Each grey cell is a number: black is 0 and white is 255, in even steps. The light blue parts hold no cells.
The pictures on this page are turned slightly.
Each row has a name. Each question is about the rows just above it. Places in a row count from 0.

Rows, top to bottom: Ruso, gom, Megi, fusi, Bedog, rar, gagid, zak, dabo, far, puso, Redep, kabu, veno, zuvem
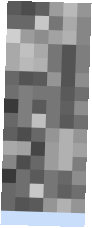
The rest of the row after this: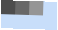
[177 149]
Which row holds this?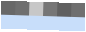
veno
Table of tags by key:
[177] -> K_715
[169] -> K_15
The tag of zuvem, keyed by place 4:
K_715
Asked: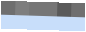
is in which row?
gagid
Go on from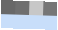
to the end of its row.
[ 96 111]

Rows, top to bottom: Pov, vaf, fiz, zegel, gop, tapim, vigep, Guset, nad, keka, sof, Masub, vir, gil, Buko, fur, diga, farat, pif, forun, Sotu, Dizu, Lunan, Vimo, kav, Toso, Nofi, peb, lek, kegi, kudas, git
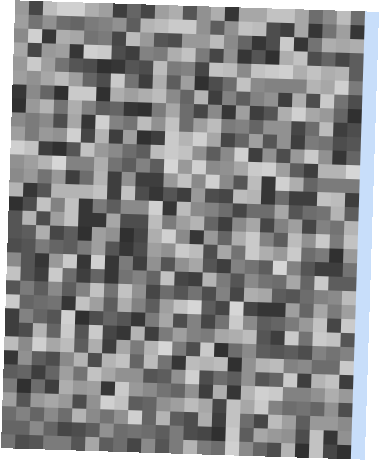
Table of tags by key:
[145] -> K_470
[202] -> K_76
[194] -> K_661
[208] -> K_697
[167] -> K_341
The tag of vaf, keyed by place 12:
K_76
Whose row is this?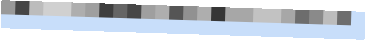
Pov
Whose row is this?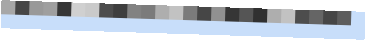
zegel
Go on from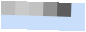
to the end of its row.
[138 208  62 145  77 153 202 145  54 101]

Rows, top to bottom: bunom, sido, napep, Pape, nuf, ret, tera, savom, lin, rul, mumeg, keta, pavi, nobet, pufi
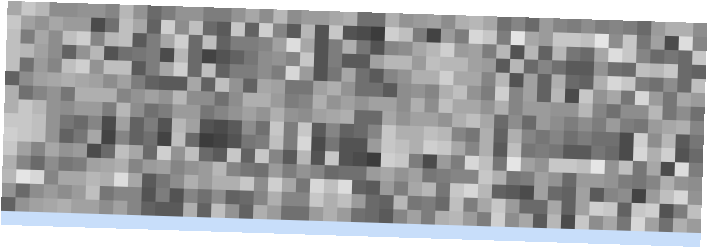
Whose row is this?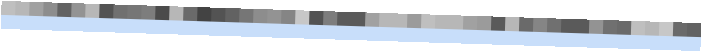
Pape
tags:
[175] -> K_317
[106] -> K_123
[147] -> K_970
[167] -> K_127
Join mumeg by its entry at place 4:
K_970
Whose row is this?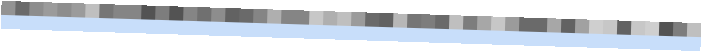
nobet
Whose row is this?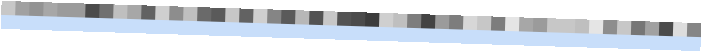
sido
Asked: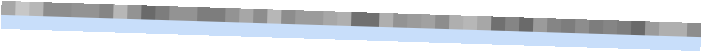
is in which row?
bunom

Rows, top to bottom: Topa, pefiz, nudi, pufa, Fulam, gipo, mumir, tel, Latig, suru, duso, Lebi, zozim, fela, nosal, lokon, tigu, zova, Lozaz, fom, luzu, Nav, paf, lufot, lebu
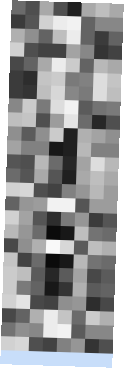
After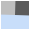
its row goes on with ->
[ 39  91 163  72  91]
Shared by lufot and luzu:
[91]

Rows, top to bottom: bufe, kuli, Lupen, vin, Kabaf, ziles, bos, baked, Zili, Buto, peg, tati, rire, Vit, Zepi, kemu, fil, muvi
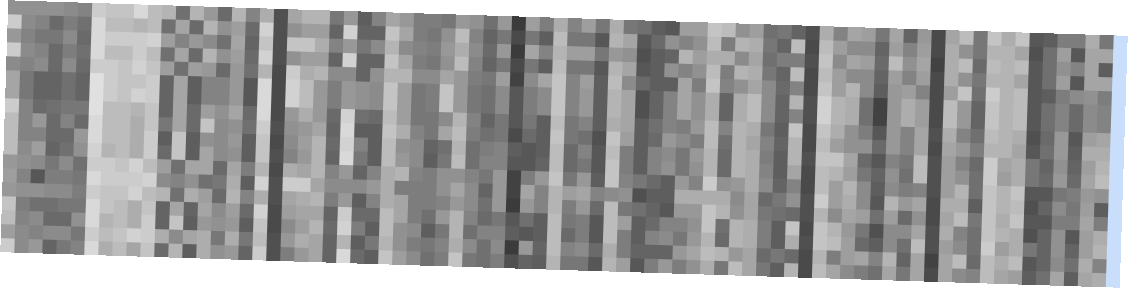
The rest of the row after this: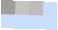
[145 158 112 119 100  80 173 131 165 158 119 165 100 152  74 165 188 119
 196 173 196  87  94 125 125 173 119]
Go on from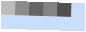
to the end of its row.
[210 180 173 112  66 152 173 158  74 188 152 100 196 180 188  87 112 131
 106 139 131]
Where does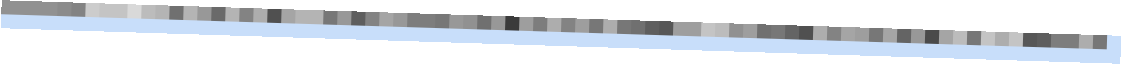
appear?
bufe

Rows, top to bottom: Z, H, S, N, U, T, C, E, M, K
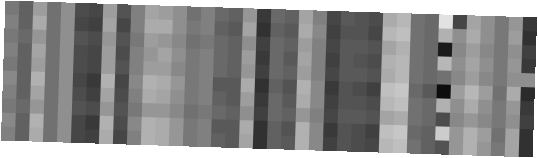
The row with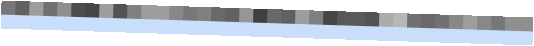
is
U
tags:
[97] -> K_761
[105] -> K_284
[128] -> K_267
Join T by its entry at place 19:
K_761
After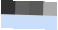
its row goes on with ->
[136  64  83  83  70 183 191 113 105 177 143 171 143 120 157  49]
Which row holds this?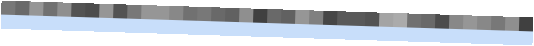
E
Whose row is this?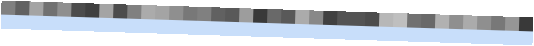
C
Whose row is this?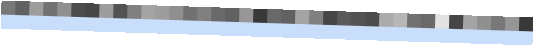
Z
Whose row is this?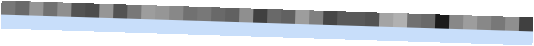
S

